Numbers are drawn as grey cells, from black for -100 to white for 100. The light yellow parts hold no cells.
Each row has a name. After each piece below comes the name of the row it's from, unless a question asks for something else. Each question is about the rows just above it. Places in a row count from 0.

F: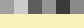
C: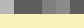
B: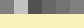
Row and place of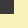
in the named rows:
F, 4
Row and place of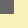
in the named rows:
B, 3
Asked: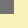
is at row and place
B, 4
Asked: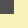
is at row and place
B, 2

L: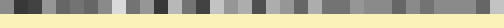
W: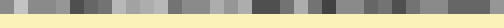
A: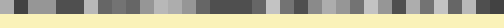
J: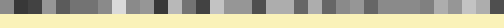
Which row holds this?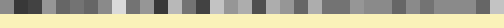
L
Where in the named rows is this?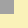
W, 9
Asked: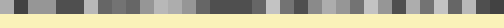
A
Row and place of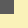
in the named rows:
J, 4
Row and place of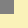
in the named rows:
J, 30

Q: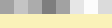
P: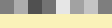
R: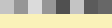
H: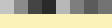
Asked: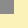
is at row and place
H, 1
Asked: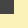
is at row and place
H, 2
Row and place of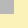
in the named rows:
H, 4

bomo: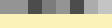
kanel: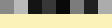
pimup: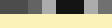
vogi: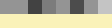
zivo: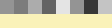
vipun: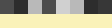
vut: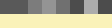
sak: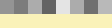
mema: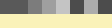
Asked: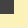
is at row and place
vogi, 2
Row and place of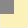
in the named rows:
kanel, 0
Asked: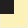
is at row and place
kanel, 6
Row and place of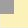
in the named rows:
mema, 3

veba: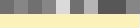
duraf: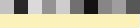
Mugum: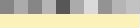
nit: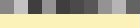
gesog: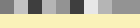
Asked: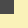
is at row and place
nit, 5
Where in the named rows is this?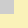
duraf, 4
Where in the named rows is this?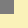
gesog, 0
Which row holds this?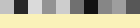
duraf
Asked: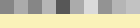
Mugum
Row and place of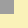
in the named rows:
duraf, 8
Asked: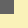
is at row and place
nit, 9

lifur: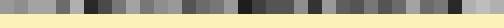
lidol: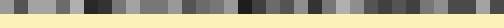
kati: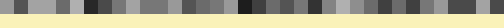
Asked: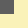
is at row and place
lifur, 24
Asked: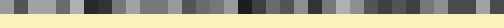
lidol
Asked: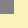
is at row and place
kati, 23

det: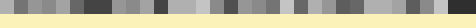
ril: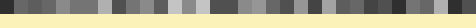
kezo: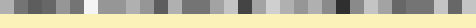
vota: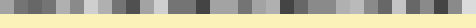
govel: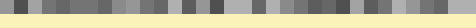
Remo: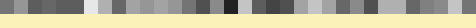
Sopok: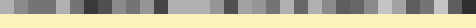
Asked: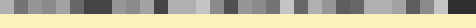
det
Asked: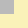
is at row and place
vota, 25
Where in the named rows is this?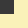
Sopok, 6
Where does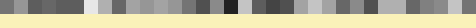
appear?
Remo
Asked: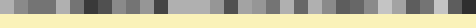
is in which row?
Sopok
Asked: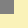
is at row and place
Remo, 30

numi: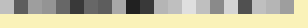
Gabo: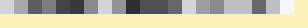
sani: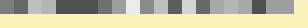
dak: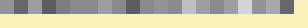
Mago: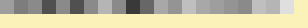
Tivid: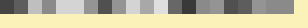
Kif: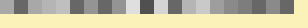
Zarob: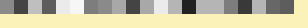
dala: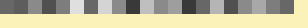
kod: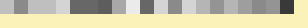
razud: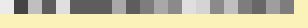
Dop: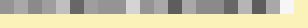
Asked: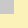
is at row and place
Kif, 14
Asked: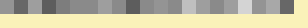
dak
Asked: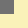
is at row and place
sani, 7
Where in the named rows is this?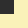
Gabo, 9

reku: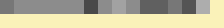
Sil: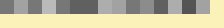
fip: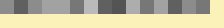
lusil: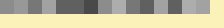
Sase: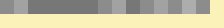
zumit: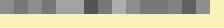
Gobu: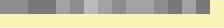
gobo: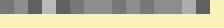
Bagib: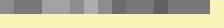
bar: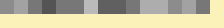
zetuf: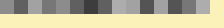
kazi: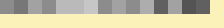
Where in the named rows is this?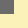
Bagib, 8
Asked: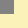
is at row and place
zumit, 12
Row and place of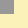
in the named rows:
lusil, 1

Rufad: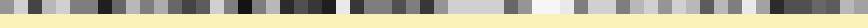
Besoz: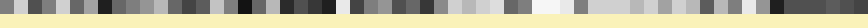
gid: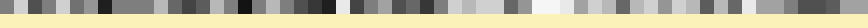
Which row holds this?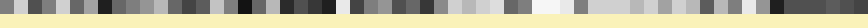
Besoz
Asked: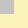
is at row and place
Besoz, 15
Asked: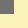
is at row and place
gid, 5
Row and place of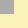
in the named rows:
Rufad, 11
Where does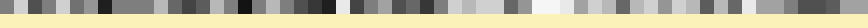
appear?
gid
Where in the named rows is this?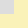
Besoz, 35
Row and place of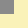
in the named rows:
Besoz, 31

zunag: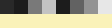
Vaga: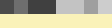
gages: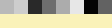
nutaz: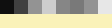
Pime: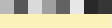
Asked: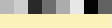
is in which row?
gages
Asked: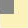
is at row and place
nutaz, 4
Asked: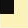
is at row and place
nutaz, 0
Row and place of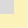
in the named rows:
Pime, 2
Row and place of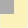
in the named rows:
gages, 4
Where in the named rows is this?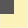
Pime, 1
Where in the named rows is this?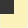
Pime, 7

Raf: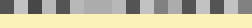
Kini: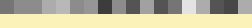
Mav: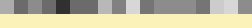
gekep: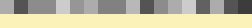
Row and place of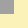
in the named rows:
Kini, 10
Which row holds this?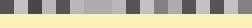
Raf
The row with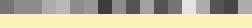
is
Kini
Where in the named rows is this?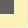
gekep, 14

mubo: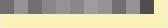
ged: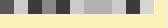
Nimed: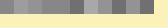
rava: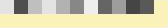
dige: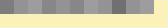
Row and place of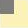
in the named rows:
dige, 0
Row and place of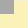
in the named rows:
Nimed, 6

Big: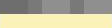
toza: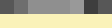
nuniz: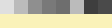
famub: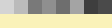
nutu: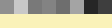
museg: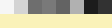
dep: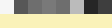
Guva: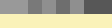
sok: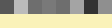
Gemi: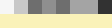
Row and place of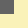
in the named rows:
museg, 4
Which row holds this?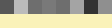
sok
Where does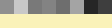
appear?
nutu
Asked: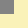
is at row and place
nutu, 3
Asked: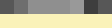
toza
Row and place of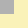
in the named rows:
museg, 5

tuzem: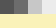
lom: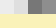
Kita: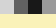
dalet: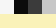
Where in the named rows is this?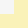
dalet, 0
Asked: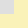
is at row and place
lom, 1
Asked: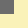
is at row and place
tuzem, 1
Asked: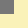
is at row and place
lom, 2

